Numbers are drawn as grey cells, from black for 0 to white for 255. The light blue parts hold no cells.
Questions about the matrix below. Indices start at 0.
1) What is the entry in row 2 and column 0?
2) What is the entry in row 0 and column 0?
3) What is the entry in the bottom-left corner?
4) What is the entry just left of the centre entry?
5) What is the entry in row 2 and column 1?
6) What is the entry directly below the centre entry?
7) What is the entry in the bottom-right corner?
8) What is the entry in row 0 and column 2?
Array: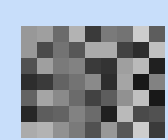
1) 81
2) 152
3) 171
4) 115
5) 159
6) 66
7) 58
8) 107

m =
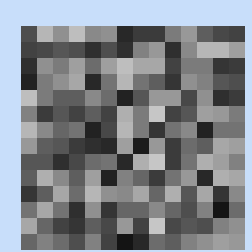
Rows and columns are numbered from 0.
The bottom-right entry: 152
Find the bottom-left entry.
102
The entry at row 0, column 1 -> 182
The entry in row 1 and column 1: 72
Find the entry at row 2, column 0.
47
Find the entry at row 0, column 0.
78
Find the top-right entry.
66
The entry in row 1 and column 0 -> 66
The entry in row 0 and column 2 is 144
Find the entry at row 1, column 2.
86
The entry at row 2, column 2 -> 123

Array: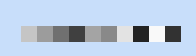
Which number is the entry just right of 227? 35
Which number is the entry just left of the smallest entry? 227

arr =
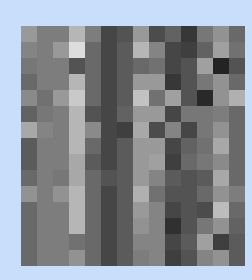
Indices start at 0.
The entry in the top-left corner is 153
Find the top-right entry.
105
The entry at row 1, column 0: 132
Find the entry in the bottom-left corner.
105
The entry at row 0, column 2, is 125
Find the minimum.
35
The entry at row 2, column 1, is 125
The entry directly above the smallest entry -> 160
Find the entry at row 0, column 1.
125
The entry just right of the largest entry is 105
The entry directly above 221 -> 182
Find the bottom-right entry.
91
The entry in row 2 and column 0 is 119
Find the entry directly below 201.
182
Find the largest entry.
221
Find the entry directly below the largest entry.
83
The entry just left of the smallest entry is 160
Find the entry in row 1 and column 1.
125
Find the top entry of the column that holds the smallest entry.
146
